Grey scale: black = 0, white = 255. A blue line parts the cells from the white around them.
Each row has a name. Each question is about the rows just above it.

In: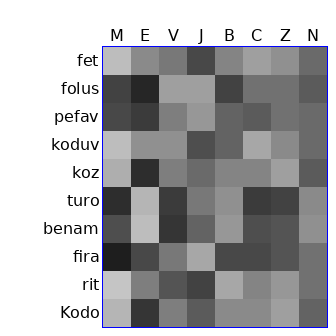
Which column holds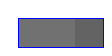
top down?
N
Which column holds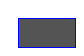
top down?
Z
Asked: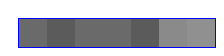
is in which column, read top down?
N
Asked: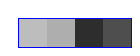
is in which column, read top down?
M

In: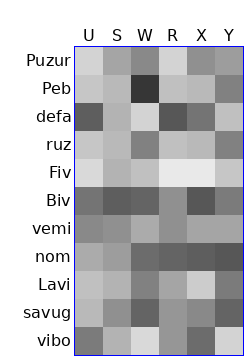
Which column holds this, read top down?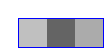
W
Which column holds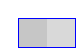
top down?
U
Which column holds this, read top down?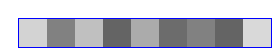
W
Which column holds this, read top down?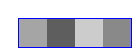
X
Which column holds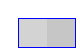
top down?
U
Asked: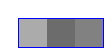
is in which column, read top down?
W

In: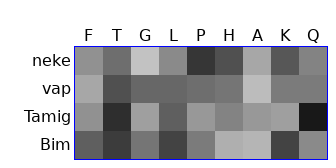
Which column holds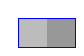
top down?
A
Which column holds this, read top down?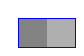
H
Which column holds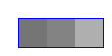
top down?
H
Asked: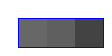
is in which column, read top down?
L
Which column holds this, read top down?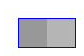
A
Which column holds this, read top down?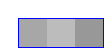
A
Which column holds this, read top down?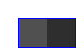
T

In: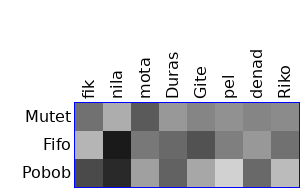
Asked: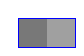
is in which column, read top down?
mota
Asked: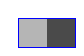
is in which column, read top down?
fik
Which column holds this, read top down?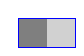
pel

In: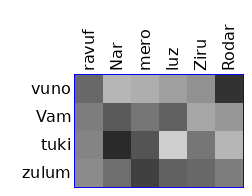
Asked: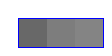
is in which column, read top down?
ravuf
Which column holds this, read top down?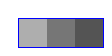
mero

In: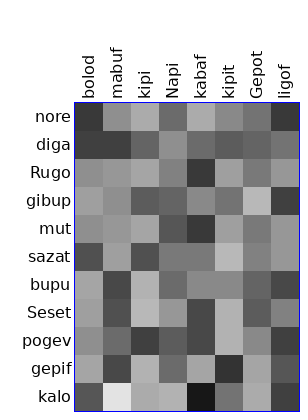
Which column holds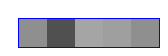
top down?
bolod
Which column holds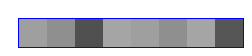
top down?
bolod
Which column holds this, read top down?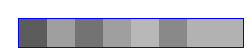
kipit
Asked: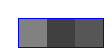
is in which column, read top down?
ligof
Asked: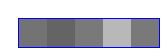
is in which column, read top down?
Gepot
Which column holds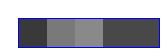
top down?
kabaf

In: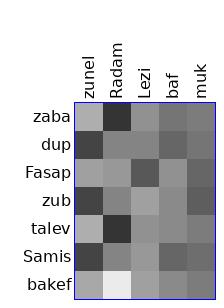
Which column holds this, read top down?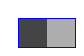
zunel
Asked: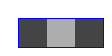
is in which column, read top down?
zunel
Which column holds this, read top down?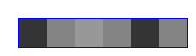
Radam
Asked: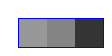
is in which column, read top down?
Radam
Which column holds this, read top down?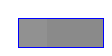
baf
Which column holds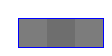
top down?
muk
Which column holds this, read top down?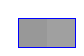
Lezi

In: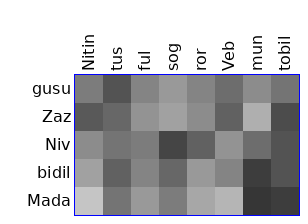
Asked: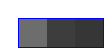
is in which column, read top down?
mun
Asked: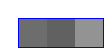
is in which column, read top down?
Veb
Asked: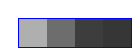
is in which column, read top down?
mun
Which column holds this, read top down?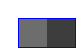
mun
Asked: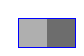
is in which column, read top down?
mun

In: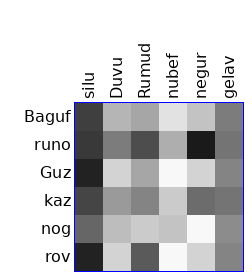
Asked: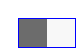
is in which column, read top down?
negur
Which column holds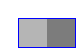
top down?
Duvu
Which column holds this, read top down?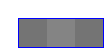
gelav

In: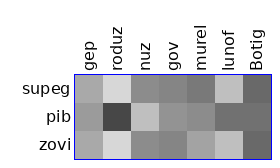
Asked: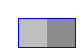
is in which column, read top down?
nuz
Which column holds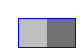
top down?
lunof
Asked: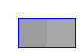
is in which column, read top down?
gep

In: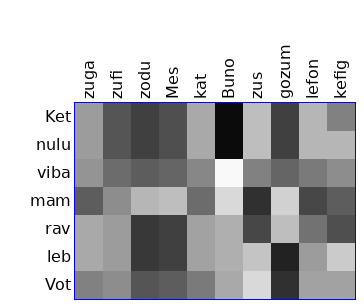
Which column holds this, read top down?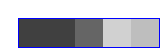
gozum
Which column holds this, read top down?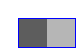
zodu
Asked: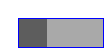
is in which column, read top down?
zuga
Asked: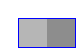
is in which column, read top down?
kefig
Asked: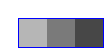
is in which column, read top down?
lefon
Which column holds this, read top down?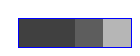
zodu

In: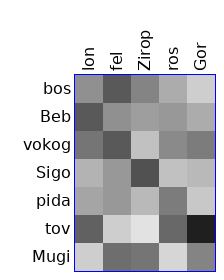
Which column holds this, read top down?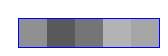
lon
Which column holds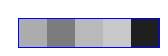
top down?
Gor
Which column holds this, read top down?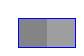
Zirop
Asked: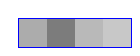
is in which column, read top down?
Gor
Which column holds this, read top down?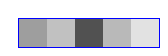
Zirop
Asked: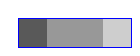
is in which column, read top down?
fel

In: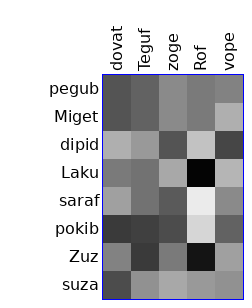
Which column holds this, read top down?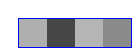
vope
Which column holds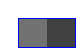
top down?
Teguf
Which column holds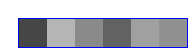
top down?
vope
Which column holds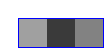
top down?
dovat
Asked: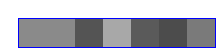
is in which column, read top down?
zoge
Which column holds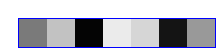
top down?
Rof

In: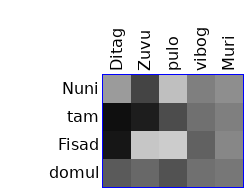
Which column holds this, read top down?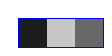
Zuvu
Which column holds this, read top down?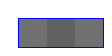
vibog
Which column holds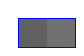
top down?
vibog

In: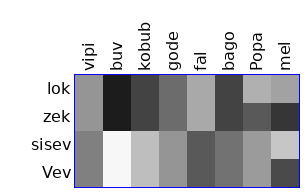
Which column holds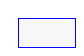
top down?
buv
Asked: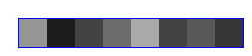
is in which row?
zek
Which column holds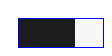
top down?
buv
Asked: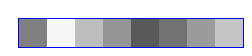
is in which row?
sisev
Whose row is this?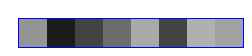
lok

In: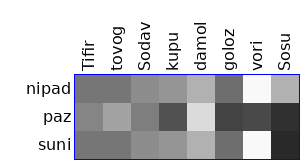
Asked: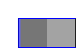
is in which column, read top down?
tovog
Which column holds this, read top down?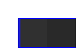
Sosu

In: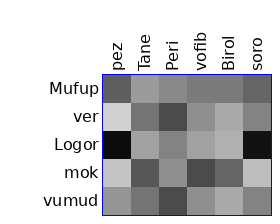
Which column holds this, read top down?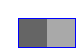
Birol
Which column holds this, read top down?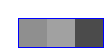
vofib
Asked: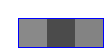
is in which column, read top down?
Peri
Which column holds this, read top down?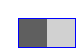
pez
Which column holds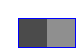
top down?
vofib

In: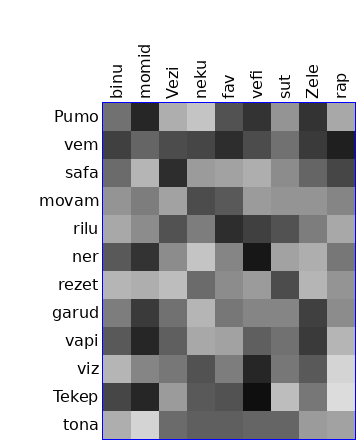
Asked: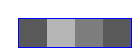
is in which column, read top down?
binu
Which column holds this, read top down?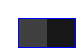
vefi
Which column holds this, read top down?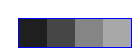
rap
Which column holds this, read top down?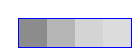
rap

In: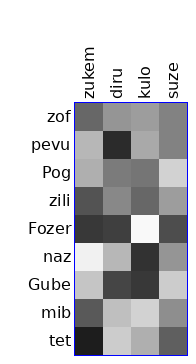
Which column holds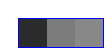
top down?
diru
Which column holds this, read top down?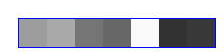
kulo

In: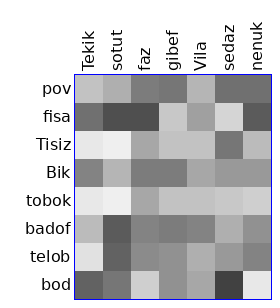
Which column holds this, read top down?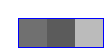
nenuk
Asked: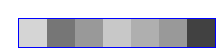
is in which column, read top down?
sedaz
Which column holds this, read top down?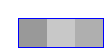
sedaz
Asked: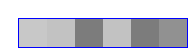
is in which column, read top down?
gibef
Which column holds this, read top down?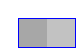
Vila

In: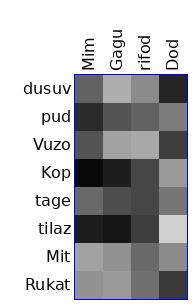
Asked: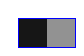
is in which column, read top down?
Gagu
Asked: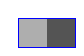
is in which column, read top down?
Gagu
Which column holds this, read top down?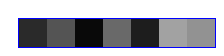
Mim
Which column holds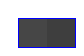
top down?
rifod
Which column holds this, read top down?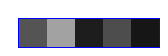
Gagu
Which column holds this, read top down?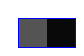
Mim

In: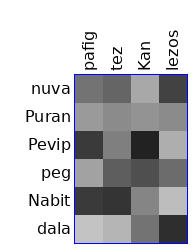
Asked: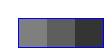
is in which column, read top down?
tez
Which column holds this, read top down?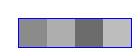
lezos
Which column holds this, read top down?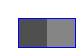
Kan
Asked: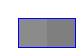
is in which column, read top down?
tez
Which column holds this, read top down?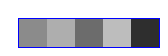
lezos

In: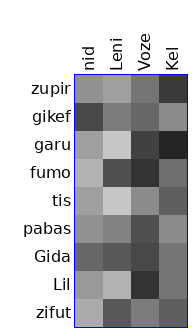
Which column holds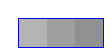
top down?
nid
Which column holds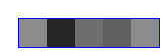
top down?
Kel

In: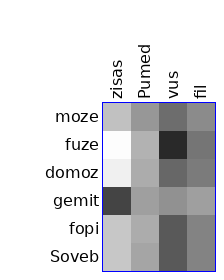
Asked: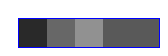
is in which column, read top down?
vus
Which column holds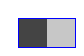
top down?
zisas
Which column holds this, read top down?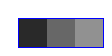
vus
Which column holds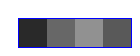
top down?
vus

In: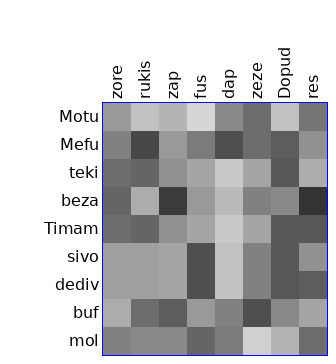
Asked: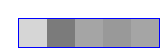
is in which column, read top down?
fus
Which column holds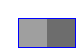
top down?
rukis
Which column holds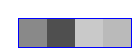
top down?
dap
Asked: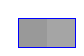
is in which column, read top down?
fus
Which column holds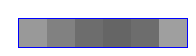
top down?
zore

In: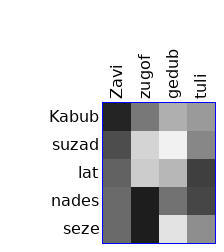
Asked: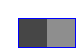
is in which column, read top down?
tuli
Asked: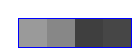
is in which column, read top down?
tuli
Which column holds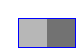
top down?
gedub
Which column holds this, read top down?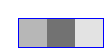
gedub
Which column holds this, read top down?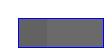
Zavi
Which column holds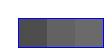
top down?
Zavi

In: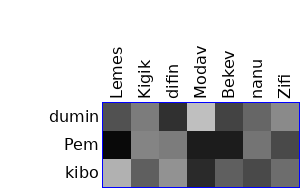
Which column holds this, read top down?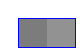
difin
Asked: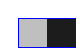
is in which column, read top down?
Modav

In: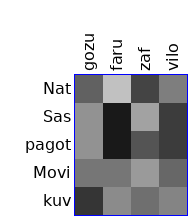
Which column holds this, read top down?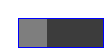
vilo
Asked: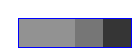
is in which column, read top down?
gozu
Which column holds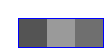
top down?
zaf
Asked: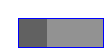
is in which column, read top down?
gozu

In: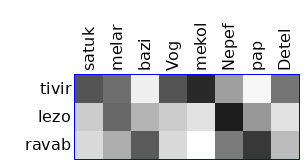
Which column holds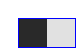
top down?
mekol
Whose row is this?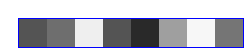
tivir
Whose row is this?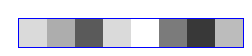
ravab
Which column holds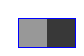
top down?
pap

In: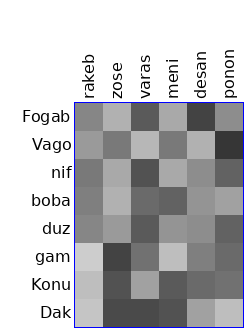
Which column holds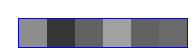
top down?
ponon
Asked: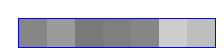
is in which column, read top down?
rakeb
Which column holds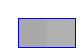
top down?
zose
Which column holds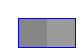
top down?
rakeb
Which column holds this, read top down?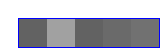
ponon
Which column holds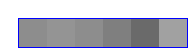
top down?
desan
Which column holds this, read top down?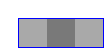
meni

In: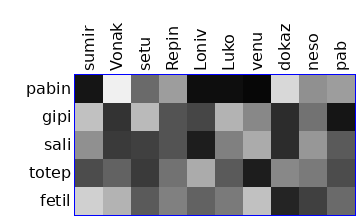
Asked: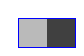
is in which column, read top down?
setu
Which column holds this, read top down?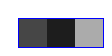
Loniv
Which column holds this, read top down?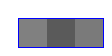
Luko
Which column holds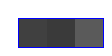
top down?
setu
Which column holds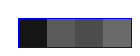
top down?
pab
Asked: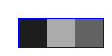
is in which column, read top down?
Loniv

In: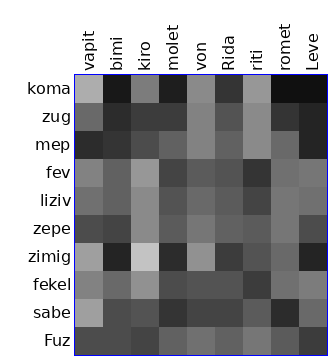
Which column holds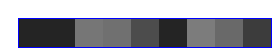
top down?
Leve
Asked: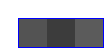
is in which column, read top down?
riti
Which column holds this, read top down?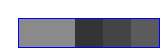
riti
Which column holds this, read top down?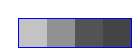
kiro
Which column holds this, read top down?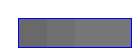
romet

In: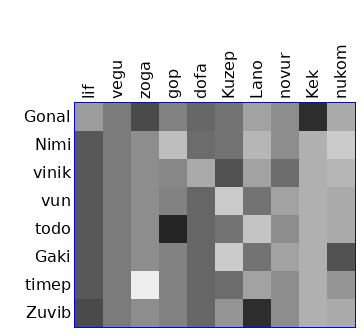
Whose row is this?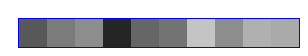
todo
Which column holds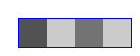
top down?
Kuzep
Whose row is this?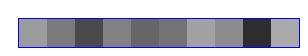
Gonal
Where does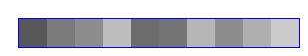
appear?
Nimi

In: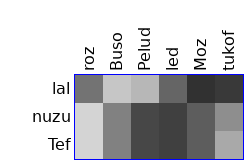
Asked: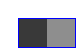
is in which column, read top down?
tukof
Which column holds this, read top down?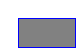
Buso
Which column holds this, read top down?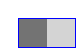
roz

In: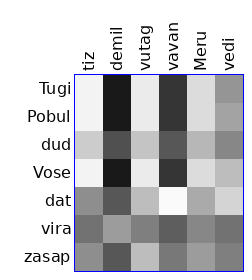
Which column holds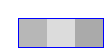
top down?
Meru
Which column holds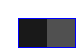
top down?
demil
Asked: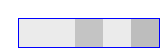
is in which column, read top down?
vutag
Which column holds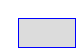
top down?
Meru
